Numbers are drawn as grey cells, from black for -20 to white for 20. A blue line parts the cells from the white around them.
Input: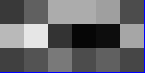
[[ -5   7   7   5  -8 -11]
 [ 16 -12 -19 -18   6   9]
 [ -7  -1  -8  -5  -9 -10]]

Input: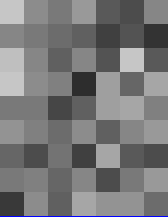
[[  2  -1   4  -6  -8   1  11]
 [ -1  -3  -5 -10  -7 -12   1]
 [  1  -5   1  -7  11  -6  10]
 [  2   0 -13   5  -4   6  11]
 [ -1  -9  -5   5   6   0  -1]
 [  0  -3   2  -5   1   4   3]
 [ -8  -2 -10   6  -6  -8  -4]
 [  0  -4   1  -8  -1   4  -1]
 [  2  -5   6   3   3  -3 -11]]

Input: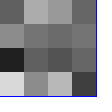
[[  7   4  -4  -5]
 [ -2  -3  -2   2]
 [ -5  -7  -4 -15]
 [  2   9 -10  14]]

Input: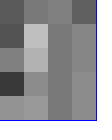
[[ -1   0  -5  -6]
 [ 10  -1   1  -7]
 [  8  -1   1   0]
 [  2  -1   2 -11]
 [  4  -1   2   3]]

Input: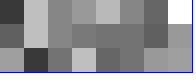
[[ 10   1   4   9   1  -4  20 -11]
 [ 10   1  -1  -2  -2  -5   4  -5]
 [-11  -2  10  -4  -2   4   5   5]]

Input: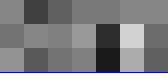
[[-10  -5  -1  -1   1   1   1]
 [  1   0   4 -13  13  -3  -2]
 [ -6  -2   0 -16   7  -5   3]]

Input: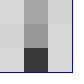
[[  6  13  14]
 [  4  14  13]
 [-11  14  14]]

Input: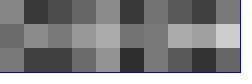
[[-11  -8  -4   2 -11  -2  -6 -10  -1   1]
 [  2  -1   4   7  -2  -1   7   5  12  -3]
 [-10 -10  -3   3 -13  -1  -6 -12  -4  -1]]

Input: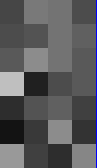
[[ -1  -2  -8  -9]
 [ -7  -2  -5  -8]
 [  2  -2  -6  -6]
 [-15  -8  -6  10]
 [ -7  -5 -10 -13]
 [-11   2 -12 -17]
 [-10 -13   1   4]]
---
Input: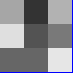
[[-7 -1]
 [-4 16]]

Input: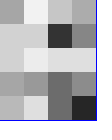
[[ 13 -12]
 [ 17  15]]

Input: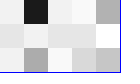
[[18 16]
 [ 7 19]]

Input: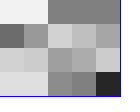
[[ 4 13]
 [12  5]]

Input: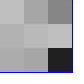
[[  9  10]
 [  6 -15]]

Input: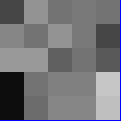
[[-2  3]
 [ 4 -5]]

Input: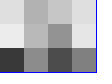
[[ 9  3]
 [ 2 -8]]

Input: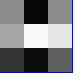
[[ 19  16]
 [-18  -5]]
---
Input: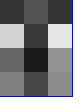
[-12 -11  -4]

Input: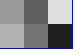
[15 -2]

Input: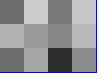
[11  1  6]

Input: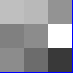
[3 2 2]

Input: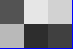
[ 13 -13]

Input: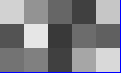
[ 11  -3 -10]
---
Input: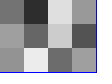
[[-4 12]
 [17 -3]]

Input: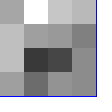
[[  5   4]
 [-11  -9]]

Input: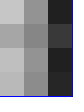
[[  1 -11]
 [  3 -15]]

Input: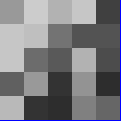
[[10 -2]
 [-3 -6]]

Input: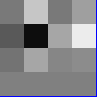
[[-18   6]
 [  6   1]]

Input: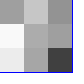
[[  7   5]
 [  6 -10]]

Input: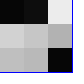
[[ 11   8]
 [  9 -19]]

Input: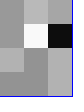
[[ 19 -18]
 [  3   8]]
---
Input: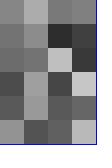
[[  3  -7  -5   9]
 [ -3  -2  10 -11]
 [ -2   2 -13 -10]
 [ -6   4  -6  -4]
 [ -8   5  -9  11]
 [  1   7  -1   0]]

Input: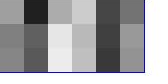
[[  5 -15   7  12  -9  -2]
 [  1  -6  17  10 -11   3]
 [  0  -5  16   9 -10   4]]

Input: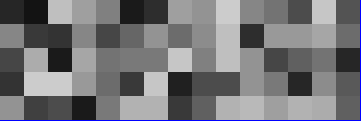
[[-14 -17  10   5   0 -16 -13   5   3  12   1  -2  -8  11  -7]
 [  1 -11 -12   1  -9  -4   3  -3   2  10 -13   4   4   6  -3]
 [  3 -10  -8 -16  -1   8   8 -11  -5   8   9   5   8   7  -5]
 [ -9   7 -16   6  -2  -1  -1  11   0  10   3  -9  -5  -2 -14]
 [-12  12  12   4  -3 -11  11 -15  -8  -8   3  -1 -14   2  -6]]

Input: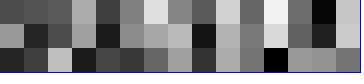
[[  4 -14  -8   5 -16   2   6   9 -17   8  -1  14  -5 -15  12]
 [-14 -10  10 -16  -9 -11  -4   5 -12   7  -2 -20   4   3  -2]
 [ -8  -7  -6   7 -10   0  15   1  -6  13  -4  18  -3 -19  11]]

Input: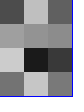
[[ 12 -16 -11]
 [  5   3   2]
 [ -8  10  -5]
 [ -2  11  -1]]

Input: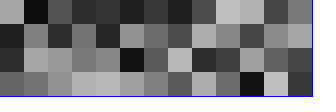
[[  6 -18  -7 -13 -12 -15 -11 -15  -8  10   8  -9  -1]
 [ -4  -2   3   8   9   5   0  -6   7  -3 -17  10 -11]
 [-15   0 -13  -2 -14   3  -3  -8   7   1  -9   2   6]
 [-13   6   4  -1   1 -17  -6   9 -13 -10   5  -5  -9]]

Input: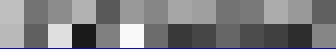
[[  9  -5  15 -16   0  19  -3 -11  -9  -4  -8 -10 -13   1]
 [ 10  -2   2   8  -6   4   1   6   5  -2  -1   7   4  -5]]

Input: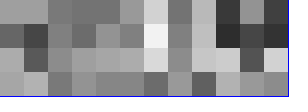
[[ -4  -9   0  -3   3   0  18   0  10 -13  -9 -12]
 [  7  -6   2   5   6   7  14   2  11  12  -7  13]
 [  5   5  -1  -2  -2   4  13  -2   9 -11   3 -10]
 [  6   8  -1   3   1   1  -3   4  -5   8   4   2]]

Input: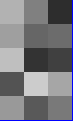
[[ 10 -12 -10]
 [  4  -6  -1]
 [  5  -4  -3]
 [  8   0 -13]
 [ -7  12   6]]
